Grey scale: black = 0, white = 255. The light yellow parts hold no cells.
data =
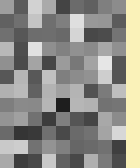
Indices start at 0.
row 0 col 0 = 158
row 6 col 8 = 190
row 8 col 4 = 128
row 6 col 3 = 179
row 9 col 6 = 114
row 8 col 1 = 160
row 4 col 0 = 144
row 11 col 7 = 122
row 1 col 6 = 152
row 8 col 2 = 113
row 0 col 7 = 127
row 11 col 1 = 61
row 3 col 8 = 144
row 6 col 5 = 180
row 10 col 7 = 113
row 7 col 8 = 117
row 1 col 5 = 223
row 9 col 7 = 164
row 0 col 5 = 107
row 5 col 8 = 84
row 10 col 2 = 114
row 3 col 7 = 168
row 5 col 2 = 88
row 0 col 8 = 140
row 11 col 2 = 72
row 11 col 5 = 72
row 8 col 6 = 69
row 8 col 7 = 168
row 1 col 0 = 97
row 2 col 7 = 76
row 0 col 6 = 96
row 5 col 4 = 127

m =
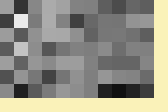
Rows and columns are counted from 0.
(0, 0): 159
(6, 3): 123
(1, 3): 172
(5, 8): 134
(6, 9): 34
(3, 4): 117
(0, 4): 162
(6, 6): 127
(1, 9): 147
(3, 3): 86
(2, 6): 98
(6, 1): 32
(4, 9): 101
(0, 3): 171
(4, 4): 157
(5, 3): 67
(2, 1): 89
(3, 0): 91
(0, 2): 135
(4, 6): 129
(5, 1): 148
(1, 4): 130

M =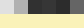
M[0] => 224
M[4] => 44
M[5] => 101
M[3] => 54

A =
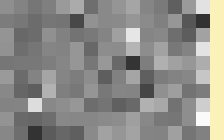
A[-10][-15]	143
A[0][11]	122
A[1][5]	72
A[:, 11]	[122, 128, 136, 162, 176, 124, 144, 168, 120, 131]
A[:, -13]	[118, 108, 108, 118, 120, 131, 94, 221, 102, 51]
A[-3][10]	177
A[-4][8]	133
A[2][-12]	144
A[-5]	[154, 107, 131, 165, 133, 125, 141, 94, 129, 165, 95, 124, 131, 135, 198]
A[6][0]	136
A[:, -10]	[171, 72, 115, 150, 150, 125, 120, 151, 135, 95]
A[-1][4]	103
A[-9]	[124, 119, 108, 118, 116, 72, 146, 137, 138, 150, 139, 128, 150, 86, 50]
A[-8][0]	148
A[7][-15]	131
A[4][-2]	151
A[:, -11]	[154, 116, 129, 131, 134, 133, 127, 142, 136, 103]
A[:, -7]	[149, 138, 160, 140, 104, 129, 133, 96, 141, 150]
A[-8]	[148, 104, 108, 144, 129, 115, 121, 132, 160, 230, 133, 136, 110, 93, 162]
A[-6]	[118, 120, 120, 126, 134, 150, 119, 152, 104, 52, 126, 176, 161, 151, 173]
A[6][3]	178
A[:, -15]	[143, 124, 148, 146, 118, 154, 136, 131, 147, 135]

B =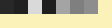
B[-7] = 40
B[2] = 217
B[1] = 32
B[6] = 141

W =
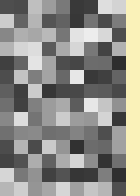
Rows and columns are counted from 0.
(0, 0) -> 78
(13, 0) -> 182
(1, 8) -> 124
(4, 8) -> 46
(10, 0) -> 76
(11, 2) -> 173
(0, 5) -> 57
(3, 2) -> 221
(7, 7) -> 197
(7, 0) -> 111
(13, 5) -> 160
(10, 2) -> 75
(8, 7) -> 212
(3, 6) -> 120
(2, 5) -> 227
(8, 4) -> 204
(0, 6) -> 61
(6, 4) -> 71
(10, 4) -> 149
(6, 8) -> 73
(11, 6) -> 141
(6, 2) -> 204
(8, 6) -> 151
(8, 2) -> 116
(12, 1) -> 120
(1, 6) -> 116
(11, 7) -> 51
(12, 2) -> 146
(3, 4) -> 170
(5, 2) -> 126
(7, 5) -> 92
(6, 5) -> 72
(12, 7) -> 126
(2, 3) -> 185
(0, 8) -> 211
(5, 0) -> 77
